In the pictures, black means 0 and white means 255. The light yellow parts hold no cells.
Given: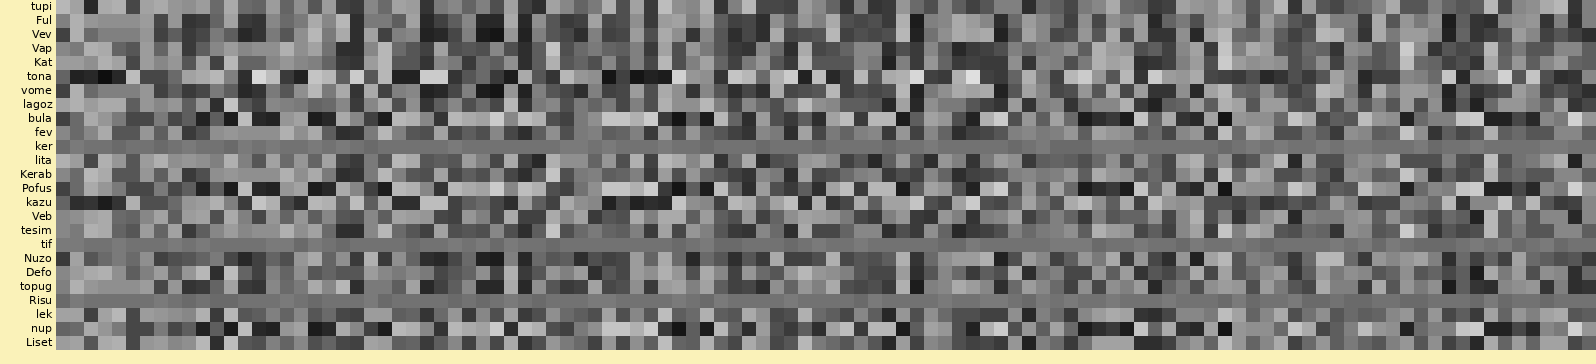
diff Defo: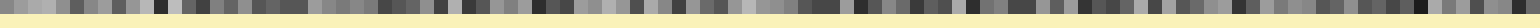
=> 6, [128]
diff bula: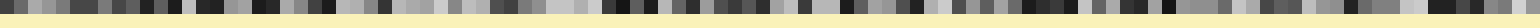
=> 53, [94]
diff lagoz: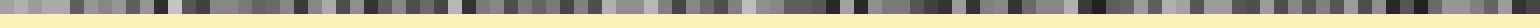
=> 16, [128]
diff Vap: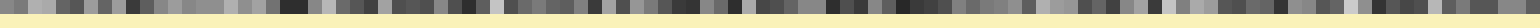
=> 78, [94]

